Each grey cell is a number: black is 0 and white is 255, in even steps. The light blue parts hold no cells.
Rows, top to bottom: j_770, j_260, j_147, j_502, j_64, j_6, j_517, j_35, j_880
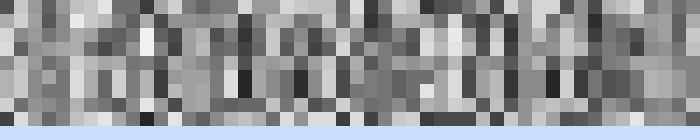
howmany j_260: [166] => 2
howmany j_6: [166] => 3
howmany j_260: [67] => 3
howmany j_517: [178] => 3

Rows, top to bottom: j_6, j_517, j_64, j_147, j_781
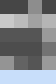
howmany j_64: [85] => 3
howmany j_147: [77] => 3
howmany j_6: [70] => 3
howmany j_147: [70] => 0

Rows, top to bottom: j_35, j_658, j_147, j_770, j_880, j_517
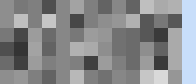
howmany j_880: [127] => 3
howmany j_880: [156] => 3

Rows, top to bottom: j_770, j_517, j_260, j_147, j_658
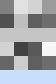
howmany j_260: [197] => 4
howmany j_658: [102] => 1
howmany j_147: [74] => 0

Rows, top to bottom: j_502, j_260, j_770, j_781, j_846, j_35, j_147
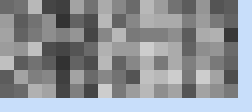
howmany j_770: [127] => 3
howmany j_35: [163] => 3
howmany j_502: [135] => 1
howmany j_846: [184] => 1

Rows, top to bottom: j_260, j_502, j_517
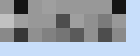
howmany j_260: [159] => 1
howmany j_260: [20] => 2
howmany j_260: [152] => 6
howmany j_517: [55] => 1
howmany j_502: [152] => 3
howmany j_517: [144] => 2
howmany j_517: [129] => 1

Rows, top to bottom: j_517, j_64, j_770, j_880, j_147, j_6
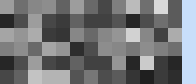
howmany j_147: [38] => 3
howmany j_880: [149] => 1

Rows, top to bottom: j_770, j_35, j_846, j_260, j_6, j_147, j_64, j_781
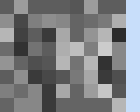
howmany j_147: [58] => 2
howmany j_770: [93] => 6
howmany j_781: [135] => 2
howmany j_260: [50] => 1

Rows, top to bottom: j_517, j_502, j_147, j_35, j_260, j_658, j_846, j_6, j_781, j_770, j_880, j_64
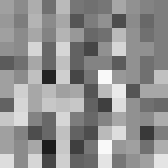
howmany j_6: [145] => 1
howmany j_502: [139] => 2
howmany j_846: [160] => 2
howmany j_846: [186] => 2
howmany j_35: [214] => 3
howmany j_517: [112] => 2

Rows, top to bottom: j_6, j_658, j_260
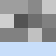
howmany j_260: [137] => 0
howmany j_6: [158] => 2
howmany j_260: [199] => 0
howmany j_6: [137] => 1

